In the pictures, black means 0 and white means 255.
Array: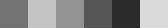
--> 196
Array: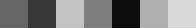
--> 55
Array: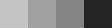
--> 161
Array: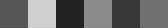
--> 207
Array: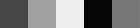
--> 161
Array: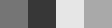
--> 55
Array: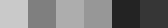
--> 127
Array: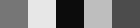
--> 231
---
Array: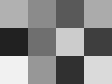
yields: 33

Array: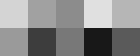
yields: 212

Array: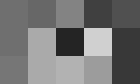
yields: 111

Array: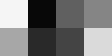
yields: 245

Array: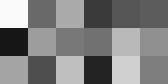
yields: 23

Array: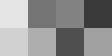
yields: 228

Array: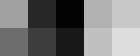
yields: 161

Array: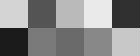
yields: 212

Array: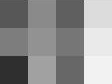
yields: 125

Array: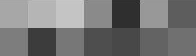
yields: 167
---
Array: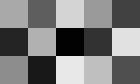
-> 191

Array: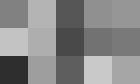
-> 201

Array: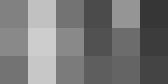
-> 100

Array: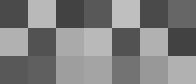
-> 152

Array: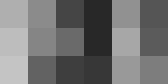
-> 153

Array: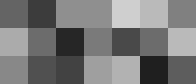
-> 31
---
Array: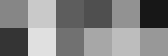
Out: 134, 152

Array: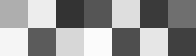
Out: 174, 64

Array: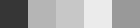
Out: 54, 153

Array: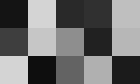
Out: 20, 27

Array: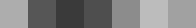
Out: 173, 161

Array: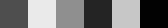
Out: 78, 2

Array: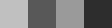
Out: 192, 45
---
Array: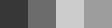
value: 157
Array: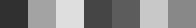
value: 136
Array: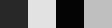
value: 191
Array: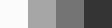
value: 52
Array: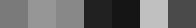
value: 74
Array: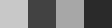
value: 42
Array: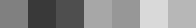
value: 183
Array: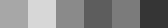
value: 53
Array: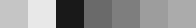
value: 171
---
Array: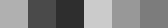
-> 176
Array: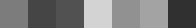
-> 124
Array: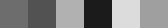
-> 109
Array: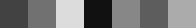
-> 66
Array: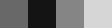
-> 104
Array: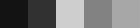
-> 19
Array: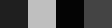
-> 31
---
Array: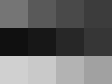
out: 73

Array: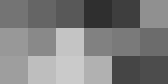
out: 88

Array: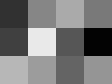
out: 170

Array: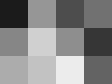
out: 77

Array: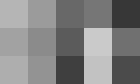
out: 104

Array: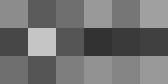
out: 111
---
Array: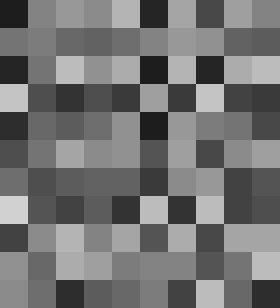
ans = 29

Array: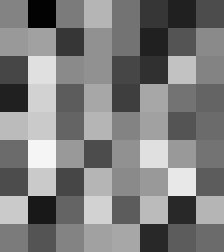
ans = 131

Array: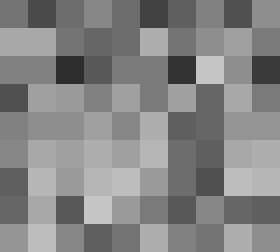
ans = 116

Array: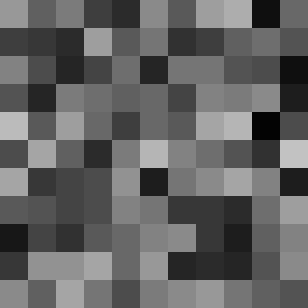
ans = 152

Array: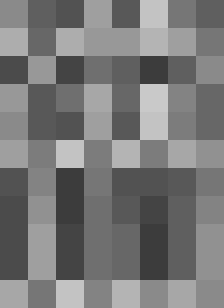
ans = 138

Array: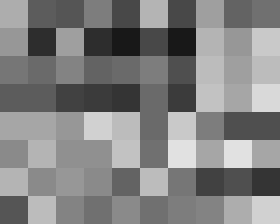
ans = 173

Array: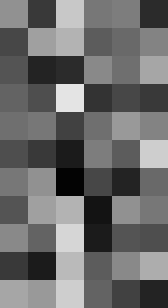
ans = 145

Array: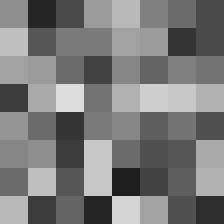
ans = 142

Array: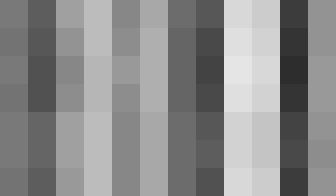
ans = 121
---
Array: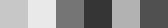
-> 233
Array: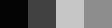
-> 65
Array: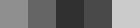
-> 101
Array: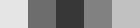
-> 109
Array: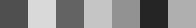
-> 217
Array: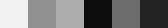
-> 144
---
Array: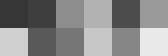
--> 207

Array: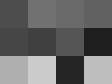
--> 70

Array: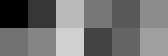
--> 114

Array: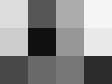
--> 205

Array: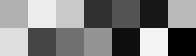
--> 222

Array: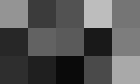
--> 39
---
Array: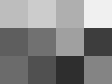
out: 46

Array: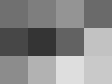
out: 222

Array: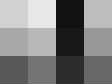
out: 45

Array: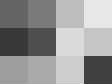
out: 205

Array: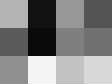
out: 194

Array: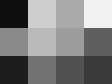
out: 81

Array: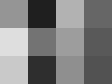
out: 143

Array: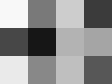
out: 191

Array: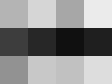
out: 193
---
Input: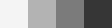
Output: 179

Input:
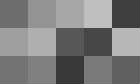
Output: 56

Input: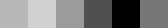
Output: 80

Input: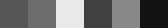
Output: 64

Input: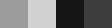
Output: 210

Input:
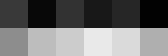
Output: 233

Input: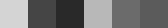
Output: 184
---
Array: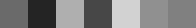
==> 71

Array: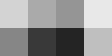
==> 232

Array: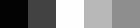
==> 184

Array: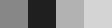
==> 212

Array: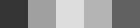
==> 180

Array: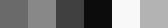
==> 12
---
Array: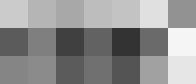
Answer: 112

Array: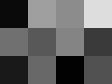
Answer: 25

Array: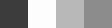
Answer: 60

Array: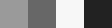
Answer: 154

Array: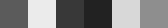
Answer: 56

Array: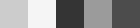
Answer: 245
